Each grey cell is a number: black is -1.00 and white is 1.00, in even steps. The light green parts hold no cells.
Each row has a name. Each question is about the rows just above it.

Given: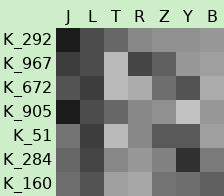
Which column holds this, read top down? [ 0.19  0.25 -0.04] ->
B
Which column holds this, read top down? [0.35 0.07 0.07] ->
R
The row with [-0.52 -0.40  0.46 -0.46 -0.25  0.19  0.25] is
K_967

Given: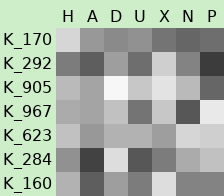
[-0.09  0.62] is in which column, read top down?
X
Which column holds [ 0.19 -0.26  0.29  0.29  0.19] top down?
A
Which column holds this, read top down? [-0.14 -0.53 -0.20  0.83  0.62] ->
P
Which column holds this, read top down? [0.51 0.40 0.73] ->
D
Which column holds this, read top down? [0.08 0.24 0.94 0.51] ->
D
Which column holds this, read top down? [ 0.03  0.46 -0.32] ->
N
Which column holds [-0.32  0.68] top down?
N

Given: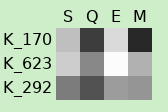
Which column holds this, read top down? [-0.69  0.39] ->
M
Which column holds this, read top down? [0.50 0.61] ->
S
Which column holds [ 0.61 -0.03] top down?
S
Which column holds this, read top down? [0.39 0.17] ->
M
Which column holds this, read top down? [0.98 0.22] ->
E

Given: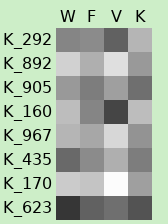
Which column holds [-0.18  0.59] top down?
W
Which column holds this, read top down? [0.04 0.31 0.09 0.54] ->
F
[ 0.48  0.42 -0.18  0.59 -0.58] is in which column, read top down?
W

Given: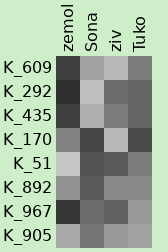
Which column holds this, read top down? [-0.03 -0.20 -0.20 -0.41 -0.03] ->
Tuko
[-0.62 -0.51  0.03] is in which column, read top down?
zemol
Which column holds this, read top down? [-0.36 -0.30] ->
Sona
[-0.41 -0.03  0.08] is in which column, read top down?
Tuko

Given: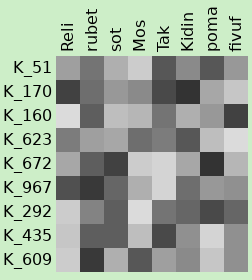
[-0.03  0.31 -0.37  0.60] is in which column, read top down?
Reli
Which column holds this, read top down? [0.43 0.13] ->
fivuf
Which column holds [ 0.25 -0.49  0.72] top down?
Reli
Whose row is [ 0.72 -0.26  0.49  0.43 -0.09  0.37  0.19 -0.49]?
K_160
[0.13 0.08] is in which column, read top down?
Kidin
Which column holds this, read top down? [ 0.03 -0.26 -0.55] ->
rubet
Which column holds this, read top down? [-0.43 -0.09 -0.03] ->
Tak

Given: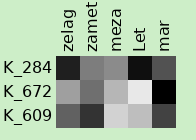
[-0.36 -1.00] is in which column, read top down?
mar
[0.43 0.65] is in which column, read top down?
meza
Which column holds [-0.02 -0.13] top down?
zamet
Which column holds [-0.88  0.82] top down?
Let
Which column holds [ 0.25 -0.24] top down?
zelag

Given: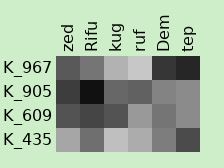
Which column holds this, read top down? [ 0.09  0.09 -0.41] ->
tep
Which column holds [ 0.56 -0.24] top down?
ruf

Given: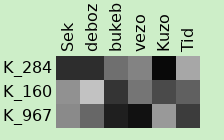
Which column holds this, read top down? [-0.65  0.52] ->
deboz
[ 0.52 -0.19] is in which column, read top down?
deboz
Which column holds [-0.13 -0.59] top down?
bukeb
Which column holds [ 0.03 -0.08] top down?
vezo

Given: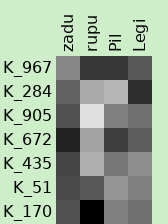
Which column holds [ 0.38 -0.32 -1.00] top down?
rupu
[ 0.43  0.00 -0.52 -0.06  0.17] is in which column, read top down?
Pil
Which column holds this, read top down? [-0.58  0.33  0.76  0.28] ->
rupu
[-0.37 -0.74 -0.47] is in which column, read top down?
zadu

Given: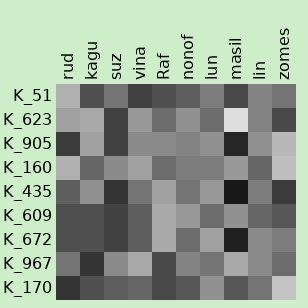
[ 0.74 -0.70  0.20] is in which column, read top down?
masil
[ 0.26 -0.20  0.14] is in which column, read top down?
kagu
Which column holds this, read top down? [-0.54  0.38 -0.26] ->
rud
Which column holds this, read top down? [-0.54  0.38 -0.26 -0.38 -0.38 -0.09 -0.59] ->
rud
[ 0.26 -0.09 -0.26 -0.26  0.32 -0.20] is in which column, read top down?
vina
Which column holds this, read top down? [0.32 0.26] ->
kagu
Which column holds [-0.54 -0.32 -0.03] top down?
zomes

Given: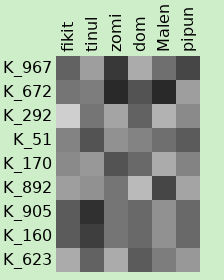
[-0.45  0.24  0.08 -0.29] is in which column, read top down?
pipun
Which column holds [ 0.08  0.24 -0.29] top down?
fikit
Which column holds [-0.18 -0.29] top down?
dom
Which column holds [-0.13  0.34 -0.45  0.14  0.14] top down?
Malen
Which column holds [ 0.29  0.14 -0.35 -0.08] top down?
zomi
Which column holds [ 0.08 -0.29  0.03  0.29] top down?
pipun

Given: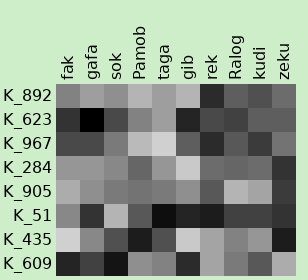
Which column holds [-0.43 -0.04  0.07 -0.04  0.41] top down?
sok
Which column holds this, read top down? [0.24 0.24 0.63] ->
taga
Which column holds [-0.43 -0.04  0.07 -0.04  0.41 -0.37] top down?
sok
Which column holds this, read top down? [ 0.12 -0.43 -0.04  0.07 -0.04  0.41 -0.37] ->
sok

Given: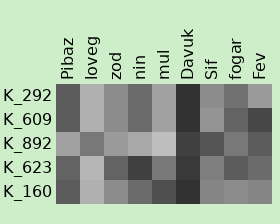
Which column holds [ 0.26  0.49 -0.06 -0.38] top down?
mul
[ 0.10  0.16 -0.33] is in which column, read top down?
Sif
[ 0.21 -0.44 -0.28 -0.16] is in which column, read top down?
Fev
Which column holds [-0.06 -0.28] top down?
fogar
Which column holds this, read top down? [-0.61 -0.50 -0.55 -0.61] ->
Davuk
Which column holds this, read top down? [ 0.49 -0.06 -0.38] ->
mul

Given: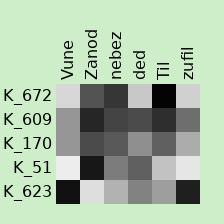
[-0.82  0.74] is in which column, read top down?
Zanod
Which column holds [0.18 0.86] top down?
Vune

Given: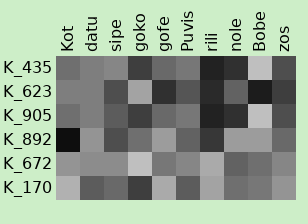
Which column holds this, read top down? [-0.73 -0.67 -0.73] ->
rili
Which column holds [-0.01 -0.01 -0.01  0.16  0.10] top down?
datu
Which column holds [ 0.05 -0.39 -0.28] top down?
sipe
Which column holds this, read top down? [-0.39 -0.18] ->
zos
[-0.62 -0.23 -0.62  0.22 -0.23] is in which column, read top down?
nole
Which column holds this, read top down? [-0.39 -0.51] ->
zos

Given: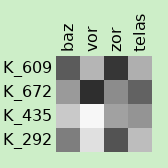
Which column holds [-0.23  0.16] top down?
telas
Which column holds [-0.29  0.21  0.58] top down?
baz
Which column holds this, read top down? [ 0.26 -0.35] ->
zor

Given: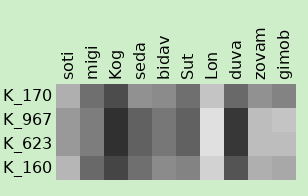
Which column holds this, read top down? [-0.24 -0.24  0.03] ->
Sut
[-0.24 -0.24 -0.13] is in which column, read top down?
seda
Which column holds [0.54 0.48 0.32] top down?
gimob
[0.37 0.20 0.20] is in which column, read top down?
soti
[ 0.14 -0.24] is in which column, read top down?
seda
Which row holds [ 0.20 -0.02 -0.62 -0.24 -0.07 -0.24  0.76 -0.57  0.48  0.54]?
K_967

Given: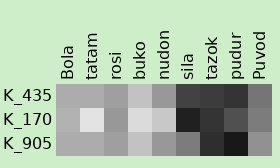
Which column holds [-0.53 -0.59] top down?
tazok
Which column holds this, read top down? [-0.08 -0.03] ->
Puvod
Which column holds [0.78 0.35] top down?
tatam
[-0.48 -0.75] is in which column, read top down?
sila

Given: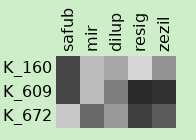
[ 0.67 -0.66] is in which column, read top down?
resig
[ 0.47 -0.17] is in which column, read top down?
mir

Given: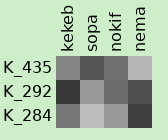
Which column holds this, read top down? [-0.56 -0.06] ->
kekeb
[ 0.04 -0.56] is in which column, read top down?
kekeb
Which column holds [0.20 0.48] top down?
sopa
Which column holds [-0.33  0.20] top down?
sopa

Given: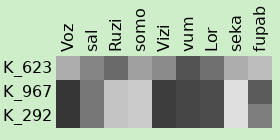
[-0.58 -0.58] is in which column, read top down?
Voz
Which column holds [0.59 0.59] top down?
somo
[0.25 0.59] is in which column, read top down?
somo
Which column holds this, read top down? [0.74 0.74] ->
seka
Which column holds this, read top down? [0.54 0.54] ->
Ruzi
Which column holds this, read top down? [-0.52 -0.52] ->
Vizi

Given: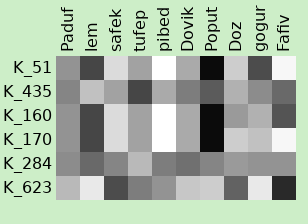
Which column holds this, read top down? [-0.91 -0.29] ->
Poput
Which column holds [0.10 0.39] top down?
gogur
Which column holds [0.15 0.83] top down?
gogur
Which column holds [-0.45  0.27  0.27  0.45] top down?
tufep
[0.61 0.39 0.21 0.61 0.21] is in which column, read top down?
Doz
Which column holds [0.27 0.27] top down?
tufep

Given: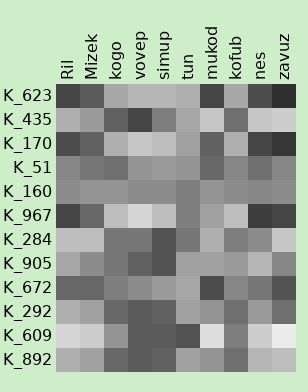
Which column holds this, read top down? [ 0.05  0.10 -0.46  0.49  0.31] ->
Ril
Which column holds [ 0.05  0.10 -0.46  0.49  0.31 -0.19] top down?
Ril
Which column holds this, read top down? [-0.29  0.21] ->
Mizek
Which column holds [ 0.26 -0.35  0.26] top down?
tun
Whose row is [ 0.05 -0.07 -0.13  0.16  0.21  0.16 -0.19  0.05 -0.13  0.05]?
K_51
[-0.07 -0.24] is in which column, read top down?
vovep
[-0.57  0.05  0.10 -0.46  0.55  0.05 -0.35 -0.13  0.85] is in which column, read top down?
zavuz

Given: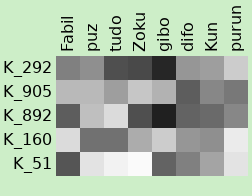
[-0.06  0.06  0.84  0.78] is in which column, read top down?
purun
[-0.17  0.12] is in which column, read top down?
Kun
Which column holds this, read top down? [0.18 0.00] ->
difo
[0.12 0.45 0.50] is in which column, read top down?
puz
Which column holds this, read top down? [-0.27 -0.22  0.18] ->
difo
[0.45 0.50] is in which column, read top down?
puz

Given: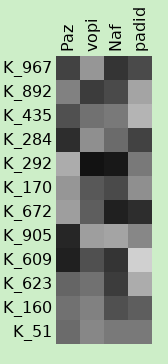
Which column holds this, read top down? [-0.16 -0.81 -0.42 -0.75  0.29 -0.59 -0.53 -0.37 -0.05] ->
Naf
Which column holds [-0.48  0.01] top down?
Paz
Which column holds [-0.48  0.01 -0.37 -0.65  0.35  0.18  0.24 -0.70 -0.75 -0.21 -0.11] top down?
Paz
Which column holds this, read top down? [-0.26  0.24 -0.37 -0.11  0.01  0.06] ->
vopi
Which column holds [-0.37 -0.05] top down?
Naf

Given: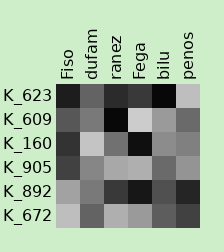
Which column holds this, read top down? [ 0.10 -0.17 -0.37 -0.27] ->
bilu
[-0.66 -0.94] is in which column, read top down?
ranez
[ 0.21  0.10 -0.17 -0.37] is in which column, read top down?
bilu
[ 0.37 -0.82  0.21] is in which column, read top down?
Fega
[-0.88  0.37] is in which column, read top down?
Fega
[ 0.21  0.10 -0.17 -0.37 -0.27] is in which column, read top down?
bilu

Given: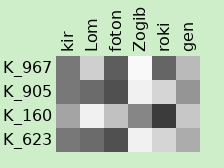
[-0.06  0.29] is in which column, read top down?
kir
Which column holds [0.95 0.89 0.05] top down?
Zogib

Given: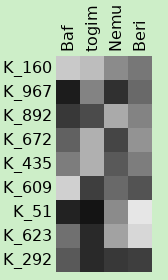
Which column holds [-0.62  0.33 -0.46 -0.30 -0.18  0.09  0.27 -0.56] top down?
Nemu
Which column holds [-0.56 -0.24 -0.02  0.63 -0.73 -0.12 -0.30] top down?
Baf
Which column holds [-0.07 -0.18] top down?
Beri
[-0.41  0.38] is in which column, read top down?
togim

